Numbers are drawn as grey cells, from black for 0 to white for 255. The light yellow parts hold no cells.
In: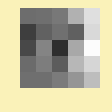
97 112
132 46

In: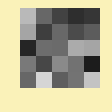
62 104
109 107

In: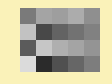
72 99
198 175

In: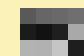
18 31
177 197

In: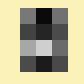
37 75
207 107

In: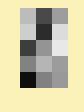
44 220
148 232

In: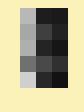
63 34
36 22

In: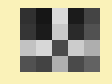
27 200
215 74
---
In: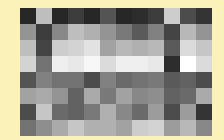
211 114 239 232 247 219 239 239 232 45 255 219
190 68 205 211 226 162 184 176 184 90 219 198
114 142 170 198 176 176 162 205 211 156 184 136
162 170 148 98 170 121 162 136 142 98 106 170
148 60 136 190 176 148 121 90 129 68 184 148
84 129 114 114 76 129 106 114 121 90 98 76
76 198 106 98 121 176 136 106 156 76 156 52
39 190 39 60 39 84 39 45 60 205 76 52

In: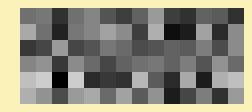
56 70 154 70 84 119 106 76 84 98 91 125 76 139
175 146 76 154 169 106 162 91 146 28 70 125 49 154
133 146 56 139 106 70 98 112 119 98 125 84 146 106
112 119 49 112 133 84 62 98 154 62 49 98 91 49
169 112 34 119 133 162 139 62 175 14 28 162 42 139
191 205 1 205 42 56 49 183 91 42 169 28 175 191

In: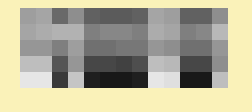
165 172 178 178 127 135 135 127 172 165 127 135 184
150 150 127 158 112 112 119 119 150 142 112 112 150
158 165 105 142 97 91 91 97 165 158 97 97 142
190 190 85 150 71 71 65 78 190 184 71 71 142
230 230 57 197 31 24 24 31 230 223 24 24 190

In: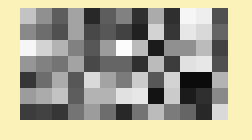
156 171 195 93 179 179 225 231 19 203 27 47 137
246 211 179 129 87 156 252 187 27 144 144 187 66
54 109 171 87 217 163 123 203 87 211 11 11 179
150 129 116 163 72 101 101 47 187 60 225 231 80
195 144 93 163 40 93 129 47 171 47 246 238 80
137 109 80 163 72 87 66 33 211 54 231 217 101
60 66 54 116 156 109 40 116 187 123 101 40 217

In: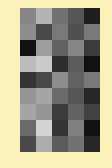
52 73 141 98 121
141 73 121 80 121
134 180 114 86 31
149 165 106 86 38
17 157 98 134 59
73 173 92 114 38
165 149 59 98 66
106 211 52 127 17
188 203 46 92 17

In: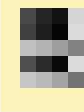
198 186 164 115
192 178 157 130
73 37 18 213
79 44 10 220
65 30 4 220

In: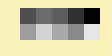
157 211 169 136 229
79 107 93 49 2

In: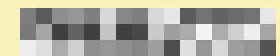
237 223 171 207 142 150 142 135 158 78 223 150 215 158 150 84
127 91 142 150 127 215 135 127 215 230 91 115 99 107 115 230
121 165 64 99 64 195 64 72 201 158 171 244 171 207 237 165
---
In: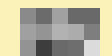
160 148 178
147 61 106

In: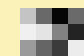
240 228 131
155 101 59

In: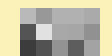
84 225 168
60 82 147

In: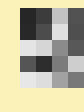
40 76 223
228 214 139

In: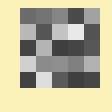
185 86 196
68 180 64

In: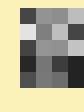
227 127 190
68 148 144
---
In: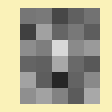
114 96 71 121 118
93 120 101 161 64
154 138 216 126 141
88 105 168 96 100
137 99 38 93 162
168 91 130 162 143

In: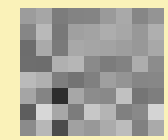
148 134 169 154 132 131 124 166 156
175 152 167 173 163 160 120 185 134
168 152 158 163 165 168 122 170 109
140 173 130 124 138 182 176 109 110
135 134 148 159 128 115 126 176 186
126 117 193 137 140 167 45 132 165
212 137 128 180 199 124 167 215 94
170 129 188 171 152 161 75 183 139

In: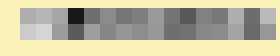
185 109 174 120 129 89 117 153 126 118 139 111 24 165 181 173
151 106 163 139 136 114 111 152 141 149 133 158 91 156 213 203

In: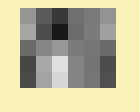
147 122 112 57 91 150
160 123 108 25 77 166
107 118 123 151 134 106
76 116 132 223 167 71
80 118 132 214 163 75

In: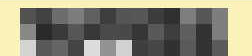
125 87 126 48 61 87 85 62 96 125 109 66 82
126 51 95 62 89 54 73 74 56 87 58 42 136
91 51 90 49 71 63 209 146 220 69 101 89 212

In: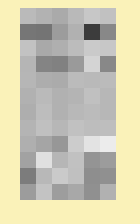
193 199 185 170 178 186
136 60 177 156 116 118
199 202 188 175 169 194
136 212 154 129 132 181
187 185 187 171 173 182
183 192 180 177 186 177
183 187 184 177 189 174
190 189 193 183 192 180
236 227 204 151 165 175
156 148 193 182 224 162
144 142 192 202 184 124
177 144 168 157 195 156
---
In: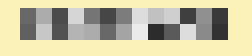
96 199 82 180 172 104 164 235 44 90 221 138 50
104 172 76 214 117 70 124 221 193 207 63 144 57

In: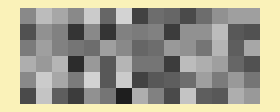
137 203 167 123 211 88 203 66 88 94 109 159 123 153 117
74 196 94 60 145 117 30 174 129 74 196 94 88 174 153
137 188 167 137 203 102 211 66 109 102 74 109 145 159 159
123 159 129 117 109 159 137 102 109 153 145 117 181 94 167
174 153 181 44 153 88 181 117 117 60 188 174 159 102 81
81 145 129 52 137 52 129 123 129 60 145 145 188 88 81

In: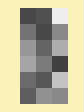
94 145 137
165 123 64
151 100 173
107 87 195
72 80 238
115 72 137

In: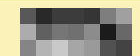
133 180 201 166 154 81 67
172 96 118 112 140 27 104
88 41 60 60 53 126 160

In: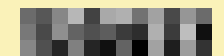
107 87 135 183 66 169 176 114 162 73 150 107
135 80 37 128 37 16 99 1 162 30 156 51
120 73 143 99 80 93 59 45 176 59 190 16

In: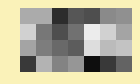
57 179 131 150 14 57 99
171 171 44 86 78 138 144
164 125 105 92 221 187 195
209 119 78 113 236 209 164

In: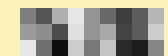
155 142 76 224 148 169 68 92 204
231 112 14 204 120 197 41 29 134
127 84 175 231 148 104 62 92 182
